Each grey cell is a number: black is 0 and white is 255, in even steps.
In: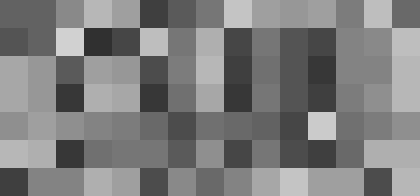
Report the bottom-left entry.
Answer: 63
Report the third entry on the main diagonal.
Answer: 90
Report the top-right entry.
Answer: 105
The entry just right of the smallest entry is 70
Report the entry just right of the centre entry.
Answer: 55
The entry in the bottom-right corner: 183
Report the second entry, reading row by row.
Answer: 98
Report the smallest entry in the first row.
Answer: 63
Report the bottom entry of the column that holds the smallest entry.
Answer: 175
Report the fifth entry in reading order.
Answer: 159
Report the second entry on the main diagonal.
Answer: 98
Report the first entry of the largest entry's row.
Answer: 84
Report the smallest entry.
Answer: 48
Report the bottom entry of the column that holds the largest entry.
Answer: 131
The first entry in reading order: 98
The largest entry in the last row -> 196
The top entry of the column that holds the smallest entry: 183
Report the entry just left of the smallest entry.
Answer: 209
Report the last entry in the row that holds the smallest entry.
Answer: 190
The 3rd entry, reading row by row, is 137
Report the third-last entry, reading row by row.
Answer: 159
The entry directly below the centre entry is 112
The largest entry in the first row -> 196
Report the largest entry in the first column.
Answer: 183
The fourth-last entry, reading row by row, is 159
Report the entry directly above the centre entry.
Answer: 183
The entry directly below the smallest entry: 159
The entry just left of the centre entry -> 112
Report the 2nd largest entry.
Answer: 203

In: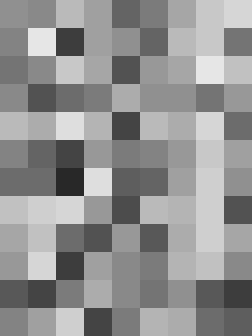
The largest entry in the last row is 207
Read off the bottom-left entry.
131
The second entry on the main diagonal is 230
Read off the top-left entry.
144
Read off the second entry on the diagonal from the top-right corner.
200
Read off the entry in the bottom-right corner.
94
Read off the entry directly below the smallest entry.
214
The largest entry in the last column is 214
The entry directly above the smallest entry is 68
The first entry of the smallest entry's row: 108
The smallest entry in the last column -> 61
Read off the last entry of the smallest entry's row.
144
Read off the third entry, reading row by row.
186
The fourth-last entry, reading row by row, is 180
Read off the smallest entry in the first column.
88
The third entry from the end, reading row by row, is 172
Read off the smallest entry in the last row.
68
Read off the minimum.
40
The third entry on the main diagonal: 200
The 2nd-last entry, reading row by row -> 108
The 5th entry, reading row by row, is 100
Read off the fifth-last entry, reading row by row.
123
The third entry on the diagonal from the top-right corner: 166

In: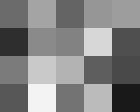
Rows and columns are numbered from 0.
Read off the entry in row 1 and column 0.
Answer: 46
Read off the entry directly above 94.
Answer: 215
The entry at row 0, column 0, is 107
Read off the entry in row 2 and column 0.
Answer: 123
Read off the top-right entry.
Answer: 157
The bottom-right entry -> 25

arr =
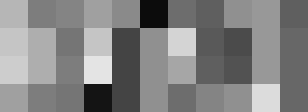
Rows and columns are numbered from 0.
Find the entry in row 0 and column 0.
182
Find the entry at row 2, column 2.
125
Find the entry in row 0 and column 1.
125
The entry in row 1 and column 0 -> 197
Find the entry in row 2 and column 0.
205
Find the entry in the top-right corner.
95
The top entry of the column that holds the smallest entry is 12
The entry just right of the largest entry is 68
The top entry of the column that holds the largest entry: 160
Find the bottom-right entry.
103
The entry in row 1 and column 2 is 117

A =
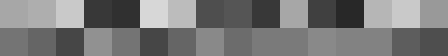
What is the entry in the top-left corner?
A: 167
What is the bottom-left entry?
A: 116
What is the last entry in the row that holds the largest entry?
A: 153
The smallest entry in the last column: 78
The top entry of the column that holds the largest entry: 215
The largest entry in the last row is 145
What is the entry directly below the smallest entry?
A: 130
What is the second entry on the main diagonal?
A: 101
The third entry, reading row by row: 201
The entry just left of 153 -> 201
